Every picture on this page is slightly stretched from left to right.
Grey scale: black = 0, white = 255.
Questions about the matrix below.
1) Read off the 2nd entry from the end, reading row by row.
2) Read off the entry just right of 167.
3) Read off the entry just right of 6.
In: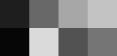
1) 82
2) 195
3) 218

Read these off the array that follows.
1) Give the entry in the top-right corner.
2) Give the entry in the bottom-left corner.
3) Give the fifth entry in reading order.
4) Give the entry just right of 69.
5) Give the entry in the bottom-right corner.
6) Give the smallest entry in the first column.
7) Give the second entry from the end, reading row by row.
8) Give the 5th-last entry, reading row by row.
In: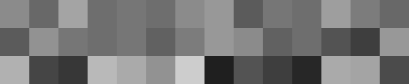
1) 104
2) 177
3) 118
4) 55
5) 75
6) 91
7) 164
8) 62
